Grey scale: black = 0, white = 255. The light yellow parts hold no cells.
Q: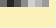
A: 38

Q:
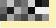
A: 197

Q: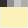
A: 145

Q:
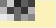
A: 205

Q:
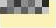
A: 126

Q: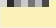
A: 43

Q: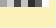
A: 210
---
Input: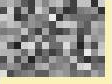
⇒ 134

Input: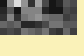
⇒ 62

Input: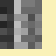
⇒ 134

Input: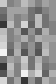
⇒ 146

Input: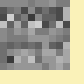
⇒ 138

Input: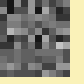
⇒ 66

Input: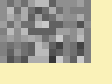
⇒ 128
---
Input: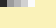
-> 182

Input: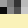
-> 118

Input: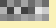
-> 109

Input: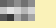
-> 141

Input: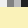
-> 129

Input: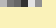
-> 50

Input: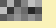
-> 133

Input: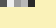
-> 156

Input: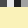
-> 234

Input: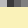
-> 58
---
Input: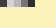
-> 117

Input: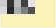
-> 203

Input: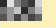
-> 196

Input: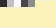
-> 141

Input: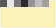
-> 160

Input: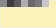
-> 136

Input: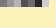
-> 151

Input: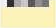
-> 171
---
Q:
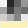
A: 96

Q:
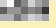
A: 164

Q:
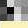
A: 158

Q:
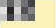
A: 114

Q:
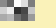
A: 222

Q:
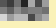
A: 73

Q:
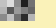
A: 31

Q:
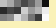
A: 154
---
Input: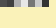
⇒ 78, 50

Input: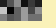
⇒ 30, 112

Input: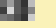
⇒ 106, 203

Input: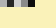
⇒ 178, 13

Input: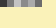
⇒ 56, 108

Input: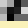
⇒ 203, 103

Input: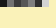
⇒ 22, 211

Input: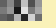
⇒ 97, 110

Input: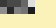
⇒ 57, 29

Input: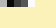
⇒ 182, 251
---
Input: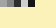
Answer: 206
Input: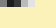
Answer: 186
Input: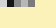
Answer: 183
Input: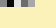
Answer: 108
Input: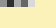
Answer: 102
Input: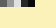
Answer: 39
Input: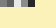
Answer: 139
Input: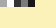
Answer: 123
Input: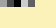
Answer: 204
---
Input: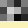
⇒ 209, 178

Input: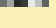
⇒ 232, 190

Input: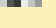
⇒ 235, 207

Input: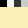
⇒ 244, 203

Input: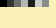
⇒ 207, 181

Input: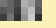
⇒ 202, 190
